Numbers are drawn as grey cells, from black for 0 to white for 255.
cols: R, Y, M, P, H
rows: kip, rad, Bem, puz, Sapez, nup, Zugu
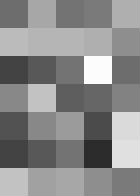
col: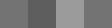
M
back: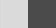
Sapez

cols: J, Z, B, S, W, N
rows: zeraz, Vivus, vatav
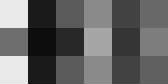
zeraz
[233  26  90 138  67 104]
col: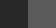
B
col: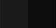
Z

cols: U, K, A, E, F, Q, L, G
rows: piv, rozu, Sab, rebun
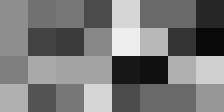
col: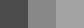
E
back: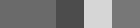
rebun
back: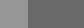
rebun
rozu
[142  67  59 135 237 184  51   9]
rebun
[176  83 119 214  75 105 105 150]
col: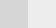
F

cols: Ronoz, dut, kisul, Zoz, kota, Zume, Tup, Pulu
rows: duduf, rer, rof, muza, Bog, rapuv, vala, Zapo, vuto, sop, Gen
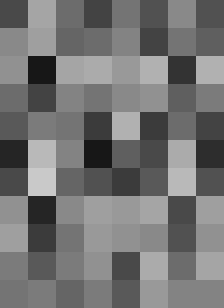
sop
[123  89 123 145  73 171 108 165]
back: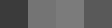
Bog

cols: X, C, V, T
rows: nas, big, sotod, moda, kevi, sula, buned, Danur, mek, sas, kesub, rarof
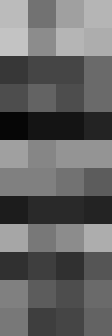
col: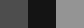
V
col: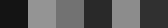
V
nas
[187 114 160 181]
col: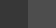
X
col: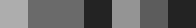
T

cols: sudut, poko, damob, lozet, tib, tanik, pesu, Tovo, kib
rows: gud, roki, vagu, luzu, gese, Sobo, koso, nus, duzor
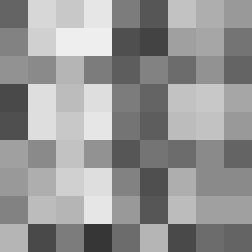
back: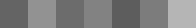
vagu
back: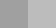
nus
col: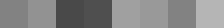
sudut

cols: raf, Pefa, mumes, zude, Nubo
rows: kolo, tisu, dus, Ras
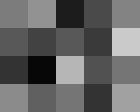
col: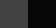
Pefa
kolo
[124 146  28  74 131]

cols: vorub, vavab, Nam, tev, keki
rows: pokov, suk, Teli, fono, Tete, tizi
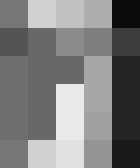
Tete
[111 104 233 160  37]
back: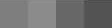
suk

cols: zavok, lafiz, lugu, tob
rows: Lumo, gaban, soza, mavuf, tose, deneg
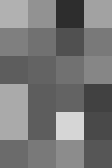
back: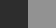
Lumo
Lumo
[177 146  45 162]
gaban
[127 113  80 121]
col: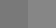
tob
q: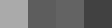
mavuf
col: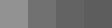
lafiz

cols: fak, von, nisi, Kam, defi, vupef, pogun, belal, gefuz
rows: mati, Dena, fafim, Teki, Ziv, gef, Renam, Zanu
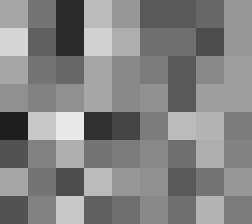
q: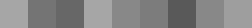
fafim
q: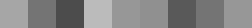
Renam
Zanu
[ 82 130 200  96 110 136 110 180 124]
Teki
[144 130 144 166 136 144  89 158 158]
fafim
[166 116 103 166 136 124  89 136 158]
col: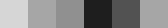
fak
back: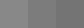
gef

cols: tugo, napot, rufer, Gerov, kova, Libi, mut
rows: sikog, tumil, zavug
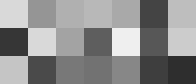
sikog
[217 149 176 184 169  68 190]
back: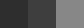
zavug
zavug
[197  74 120 114 135  62  46]
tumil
[ 54 217 163  94 239  87 204]
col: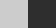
mut

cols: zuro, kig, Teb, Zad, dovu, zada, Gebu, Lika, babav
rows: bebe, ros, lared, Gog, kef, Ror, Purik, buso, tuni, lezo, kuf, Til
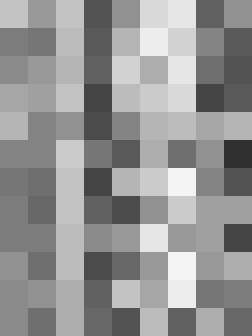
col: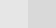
Gebu
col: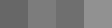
kig
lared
[138 153 181  97 210 173 230 111  83]

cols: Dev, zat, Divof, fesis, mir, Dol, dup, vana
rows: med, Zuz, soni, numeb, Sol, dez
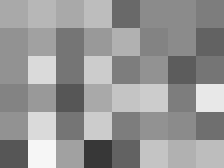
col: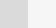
zat
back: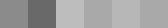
med

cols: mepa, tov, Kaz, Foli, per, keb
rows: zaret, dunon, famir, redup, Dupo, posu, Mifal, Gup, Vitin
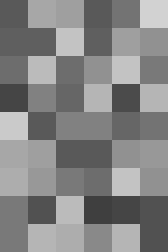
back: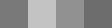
famir
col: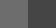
mepa
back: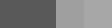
posu
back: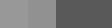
posu
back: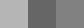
redup
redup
[ 69 129 102 181  75 181]

